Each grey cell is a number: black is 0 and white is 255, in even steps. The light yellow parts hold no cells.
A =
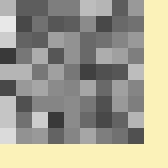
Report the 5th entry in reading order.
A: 126
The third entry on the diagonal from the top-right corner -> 113
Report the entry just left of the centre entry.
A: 160
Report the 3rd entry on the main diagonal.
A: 93
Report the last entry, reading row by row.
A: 80
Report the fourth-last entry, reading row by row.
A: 166
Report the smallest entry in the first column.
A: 57
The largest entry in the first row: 189
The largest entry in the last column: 189
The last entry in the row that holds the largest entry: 113
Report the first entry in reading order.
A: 181
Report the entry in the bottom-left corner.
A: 219
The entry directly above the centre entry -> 146
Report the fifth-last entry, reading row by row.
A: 133
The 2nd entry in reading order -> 93
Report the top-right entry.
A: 153
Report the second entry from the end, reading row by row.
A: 113
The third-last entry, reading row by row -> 126
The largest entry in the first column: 232
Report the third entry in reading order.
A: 93
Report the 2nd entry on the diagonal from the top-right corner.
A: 105
